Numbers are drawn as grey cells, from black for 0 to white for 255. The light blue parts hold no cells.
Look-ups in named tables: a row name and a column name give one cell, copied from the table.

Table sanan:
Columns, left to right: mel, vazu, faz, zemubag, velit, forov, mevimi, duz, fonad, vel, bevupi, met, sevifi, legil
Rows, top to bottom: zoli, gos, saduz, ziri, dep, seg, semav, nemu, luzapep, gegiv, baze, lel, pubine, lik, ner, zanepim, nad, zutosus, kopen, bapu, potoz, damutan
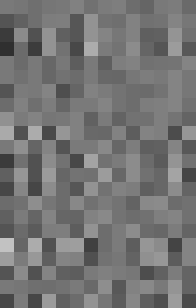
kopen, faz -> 152
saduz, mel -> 59
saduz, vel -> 130
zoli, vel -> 109
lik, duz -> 114
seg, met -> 121
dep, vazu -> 107
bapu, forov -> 93
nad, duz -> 109
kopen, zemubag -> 95
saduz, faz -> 81
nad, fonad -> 123
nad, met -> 103
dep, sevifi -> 116
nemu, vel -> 109
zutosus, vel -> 93
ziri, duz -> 123
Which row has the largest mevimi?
ziri

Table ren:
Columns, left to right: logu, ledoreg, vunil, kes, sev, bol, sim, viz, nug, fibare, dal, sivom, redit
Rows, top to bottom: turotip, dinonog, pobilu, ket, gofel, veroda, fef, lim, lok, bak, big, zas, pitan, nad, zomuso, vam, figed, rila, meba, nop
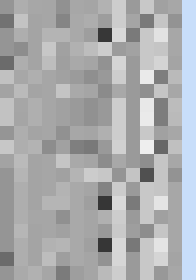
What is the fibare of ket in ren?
162
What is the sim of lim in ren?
145
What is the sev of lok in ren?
161
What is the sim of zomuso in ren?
159
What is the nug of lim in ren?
205
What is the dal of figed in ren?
141
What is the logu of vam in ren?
149
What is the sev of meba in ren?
158
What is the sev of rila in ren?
181

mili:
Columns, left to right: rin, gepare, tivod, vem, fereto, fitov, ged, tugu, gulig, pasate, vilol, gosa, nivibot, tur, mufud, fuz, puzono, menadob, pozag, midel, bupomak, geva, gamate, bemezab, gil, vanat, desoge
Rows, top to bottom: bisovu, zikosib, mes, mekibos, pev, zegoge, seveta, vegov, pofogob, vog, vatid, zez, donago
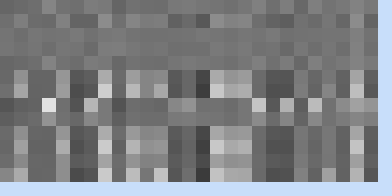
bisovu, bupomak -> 125
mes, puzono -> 114
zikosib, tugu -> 140
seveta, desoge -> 88
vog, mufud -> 71
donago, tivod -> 102
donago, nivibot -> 86
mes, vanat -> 127
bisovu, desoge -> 120
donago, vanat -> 179
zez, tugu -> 163
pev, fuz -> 116
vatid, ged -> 91
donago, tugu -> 202

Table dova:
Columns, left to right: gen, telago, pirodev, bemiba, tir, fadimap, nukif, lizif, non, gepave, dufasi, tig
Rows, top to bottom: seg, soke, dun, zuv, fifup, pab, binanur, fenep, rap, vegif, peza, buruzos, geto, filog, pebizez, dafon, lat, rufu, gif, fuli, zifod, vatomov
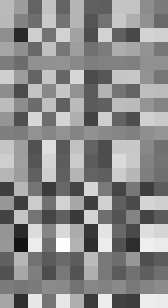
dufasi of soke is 145
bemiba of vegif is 134
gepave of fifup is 128
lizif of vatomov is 236
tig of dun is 208
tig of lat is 213
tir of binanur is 198
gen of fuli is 81
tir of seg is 100
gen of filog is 63
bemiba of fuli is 77
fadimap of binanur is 146
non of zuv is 173
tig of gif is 91
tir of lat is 217
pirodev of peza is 81
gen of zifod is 123
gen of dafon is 67
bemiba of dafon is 69
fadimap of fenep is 187
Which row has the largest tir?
rufu

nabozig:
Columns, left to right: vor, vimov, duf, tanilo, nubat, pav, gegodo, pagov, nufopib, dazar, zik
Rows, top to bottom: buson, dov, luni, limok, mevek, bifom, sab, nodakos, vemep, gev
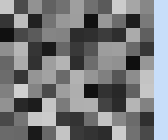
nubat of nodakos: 123
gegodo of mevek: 109
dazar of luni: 171
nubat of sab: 158
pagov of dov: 152
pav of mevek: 45
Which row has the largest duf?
vemep

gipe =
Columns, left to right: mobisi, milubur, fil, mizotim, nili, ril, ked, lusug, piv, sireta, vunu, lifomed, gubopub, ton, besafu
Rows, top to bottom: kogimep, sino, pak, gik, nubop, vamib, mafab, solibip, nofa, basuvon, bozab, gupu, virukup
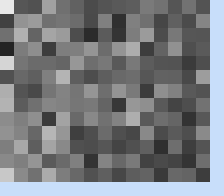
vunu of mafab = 60
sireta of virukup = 93
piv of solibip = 55
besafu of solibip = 114
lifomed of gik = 99
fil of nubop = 107
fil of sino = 155
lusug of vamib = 94
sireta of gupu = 122
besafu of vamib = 157
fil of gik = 142
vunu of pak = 155
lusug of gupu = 132
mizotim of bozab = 164
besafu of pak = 85
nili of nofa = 163
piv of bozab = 68
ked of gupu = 51
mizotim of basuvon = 182
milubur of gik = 124

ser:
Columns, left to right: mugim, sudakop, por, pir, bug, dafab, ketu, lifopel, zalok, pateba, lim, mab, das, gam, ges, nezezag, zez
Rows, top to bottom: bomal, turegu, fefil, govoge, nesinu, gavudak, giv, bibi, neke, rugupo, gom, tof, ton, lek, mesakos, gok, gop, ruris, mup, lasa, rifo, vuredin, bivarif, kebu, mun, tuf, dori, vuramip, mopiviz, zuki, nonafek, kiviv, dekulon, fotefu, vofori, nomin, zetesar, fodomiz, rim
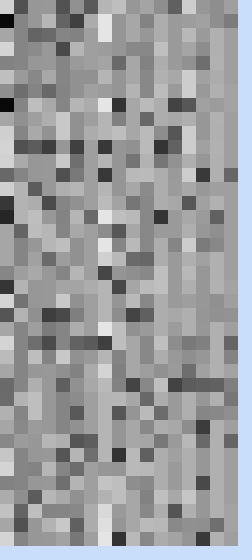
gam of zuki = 175
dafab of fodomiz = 96
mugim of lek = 207
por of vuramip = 175
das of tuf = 153
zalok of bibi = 51
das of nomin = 168
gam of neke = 175
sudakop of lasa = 158
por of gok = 190
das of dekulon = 160
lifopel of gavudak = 181
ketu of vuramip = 168
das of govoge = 154
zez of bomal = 159
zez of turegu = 124
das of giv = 154
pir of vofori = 152
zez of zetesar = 163

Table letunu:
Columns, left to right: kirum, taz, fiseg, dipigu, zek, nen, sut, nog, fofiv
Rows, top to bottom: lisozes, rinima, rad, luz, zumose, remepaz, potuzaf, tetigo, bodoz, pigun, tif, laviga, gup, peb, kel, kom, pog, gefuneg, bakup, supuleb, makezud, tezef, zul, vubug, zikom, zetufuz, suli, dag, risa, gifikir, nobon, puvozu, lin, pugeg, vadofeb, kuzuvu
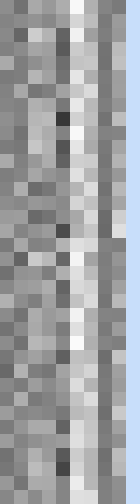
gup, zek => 139
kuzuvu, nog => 128
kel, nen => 212
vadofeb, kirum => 152
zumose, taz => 126
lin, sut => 180

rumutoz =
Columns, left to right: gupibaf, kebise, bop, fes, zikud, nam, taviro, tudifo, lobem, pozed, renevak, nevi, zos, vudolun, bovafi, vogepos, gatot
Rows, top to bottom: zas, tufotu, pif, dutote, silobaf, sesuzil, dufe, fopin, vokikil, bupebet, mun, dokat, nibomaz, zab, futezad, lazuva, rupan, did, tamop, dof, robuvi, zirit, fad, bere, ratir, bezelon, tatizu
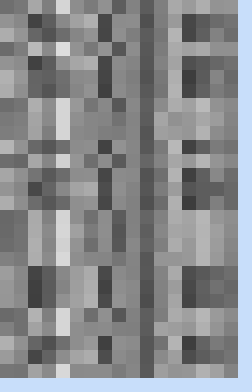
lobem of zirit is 146
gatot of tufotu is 115
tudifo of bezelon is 77
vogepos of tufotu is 107
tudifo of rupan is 142
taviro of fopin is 117
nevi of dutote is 124
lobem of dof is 138
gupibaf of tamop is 128
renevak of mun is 88
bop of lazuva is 170
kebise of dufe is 143
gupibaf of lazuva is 104
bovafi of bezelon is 93
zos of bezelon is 158
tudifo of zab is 77
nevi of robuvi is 130

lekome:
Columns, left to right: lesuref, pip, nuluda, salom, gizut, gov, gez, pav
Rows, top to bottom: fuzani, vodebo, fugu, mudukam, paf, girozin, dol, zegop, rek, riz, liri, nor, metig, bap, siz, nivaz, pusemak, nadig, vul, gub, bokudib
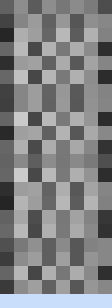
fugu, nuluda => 158
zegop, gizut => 153
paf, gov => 88
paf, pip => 155
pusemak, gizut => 121
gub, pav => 47
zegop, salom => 98
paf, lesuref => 46

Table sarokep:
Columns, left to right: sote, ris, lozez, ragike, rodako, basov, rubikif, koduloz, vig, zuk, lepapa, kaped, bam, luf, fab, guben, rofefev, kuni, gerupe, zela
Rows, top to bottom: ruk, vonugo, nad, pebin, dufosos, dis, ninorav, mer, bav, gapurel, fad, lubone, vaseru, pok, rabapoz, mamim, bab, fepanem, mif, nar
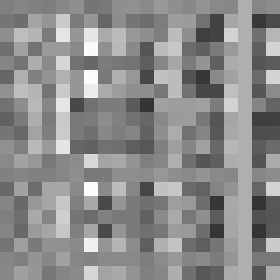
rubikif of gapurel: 112
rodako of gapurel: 203
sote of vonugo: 117
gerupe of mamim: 81
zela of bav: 64
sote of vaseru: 129
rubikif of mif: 131
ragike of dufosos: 137
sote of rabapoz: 133
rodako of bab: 198
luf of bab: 153
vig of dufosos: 118
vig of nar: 169
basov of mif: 134
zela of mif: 120
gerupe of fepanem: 92
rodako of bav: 201

